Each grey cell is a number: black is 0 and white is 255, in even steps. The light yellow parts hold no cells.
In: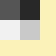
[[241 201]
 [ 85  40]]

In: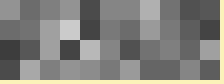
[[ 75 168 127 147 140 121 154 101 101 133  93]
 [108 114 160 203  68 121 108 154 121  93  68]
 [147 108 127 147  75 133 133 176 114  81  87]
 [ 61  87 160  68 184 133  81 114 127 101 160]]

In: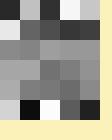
[[ 41 193  49 246 199]
 [166 166 114 126 146]
 [138 132 158 152 152]
 [172 126 120 108 138]
 [232 100  78  55  63]
 [211  13 252  92  33]]

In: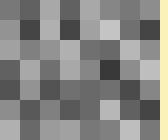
[[ 97 168 112 168 134  57 141 190]
 [ 83 147  83 112 105 112  75 134]
 [161 128 147 176 112 105 183 141]
 [176 105 155 161 120 128 190 120]
 [120  97 168  97 168 134 120 141]
 [141  89 128  89 105 183  97  69]
 [147  69 176  69 161 196 112  69]]

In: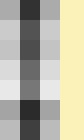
[[232 119 232]
 [218 105 218]
 [203  83 203]
 [195  77 195]
 [187  63 187]
 [171  50 171]
 [164  43 164]]

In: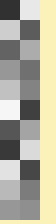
[[ 49 232]
 [ 57 218]
 [ 99 172]
 [ 86 164]
 [151 143]
 [193 131]
 [185 124]
 [151 112]
 [206  92]
 [226  71]
 [246  64]]

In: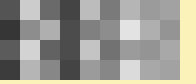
[[ 91 211  98  76 196 114 155 148 168]
 [ 84 204 106  68 188 122 181 155 162]
 [ 60 181 135  68 155 135 219 168 162]
 [ 54 141 175  76 128 141 227 175 148]]

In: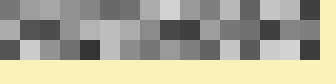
[[ 84 204 146 112  52 190 139 120 152 127  98 197  92 204 210  59]
 [120 158 165 146 133 106 112 171 210 152 127 184  98 197 184  65]
 [171  84  78 146 178 190 171 139  72  65 158 120 112  65 133 127]]
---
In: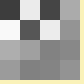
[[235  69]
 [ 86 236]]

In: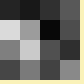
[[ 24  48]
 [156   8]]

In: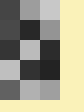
[[157 200]
 [ 40 148]]

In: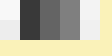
[[ 57 100]
 [ 57 100]]

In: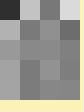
[[195 120]
 [122 144]]

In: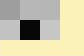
[[183 182]
 [  7 198]]
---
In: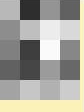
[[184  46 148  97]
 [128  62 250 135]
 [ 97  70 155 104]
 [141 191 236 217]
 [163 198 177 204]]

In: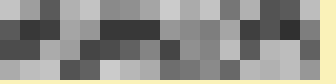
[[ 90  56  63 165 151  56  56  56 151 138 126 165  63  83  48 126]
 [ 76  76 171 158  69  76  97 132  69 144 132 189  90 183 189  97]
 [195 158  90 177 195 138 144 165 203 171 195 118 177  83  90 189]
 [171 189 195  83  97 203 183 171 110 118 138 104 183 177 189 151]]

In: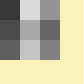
[[ 74 168 103]
 [ 95 196 129]
 [ 56 218 148]]

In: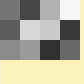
[[118  70 176 247]
 [139 154  49 105]
 [ 92 215 202  57]]

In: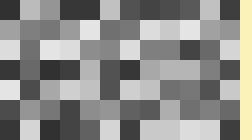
[[228  76 168 207 193  82 207 193 112 119  82 201]
 [ 55 105  49  62 181  82  55 168 181 181 127  76]
 [220 112 228 220 141 134 220 127 127  68 105 213]
 [161 127 119 155 228 112 119 220 201 228 161 149]
 [ 76 149 119  68 141 149  97  89 174 112 127 105]
 [ 49 187 149  55  55 193  82  68  76  89 193  62]
 [ 55 213  49  68  97 213  62 201 201 220 213  62]]

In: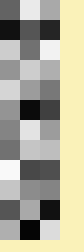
[[175   5 220]
 [148  11  64]
 [249  72  79]
 [ 17  85  37]
 [205 113 242]
 [197 140 132]
 [213 156 120]
 [ 85 169  17]
 [113 197 190]
 [148 205 175]
 [132 227 156]
 [ 99 234 169]]
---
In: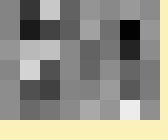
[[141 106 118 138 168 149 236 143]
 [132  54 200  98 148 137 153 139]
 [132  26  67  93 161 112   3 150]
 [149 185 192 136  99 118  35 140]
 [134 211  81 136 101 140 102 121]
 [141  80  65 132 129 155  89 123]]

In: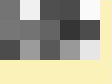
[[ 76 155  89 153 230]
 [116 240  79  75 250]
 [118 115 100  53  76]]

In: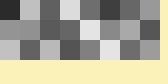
[[193  98 185  84 128 228 109 156]
 [ 43 192  96 220 110  63 103 153]
 [148 145  90 102 228 137 169  86]]

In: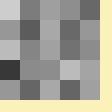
[[151 102 168 101 160]
 [205 124 159 142 104]
 [151  92 168 105 151]
 [187 133 161 114 140]
 [ 56 139 141 187 164]]

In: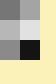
[[138  20]
 [118 164]
 [183 225]]

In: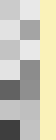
[[ 62 194]
 [203 232]
 [226 164]
 [195 232]
 [227 140]
 [ 98 143]
 [196 191]]

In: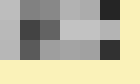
[[183  90 158 164 161  49]
 [189 129 136 178 172  37]
 [185  67  99 194 194 180]]
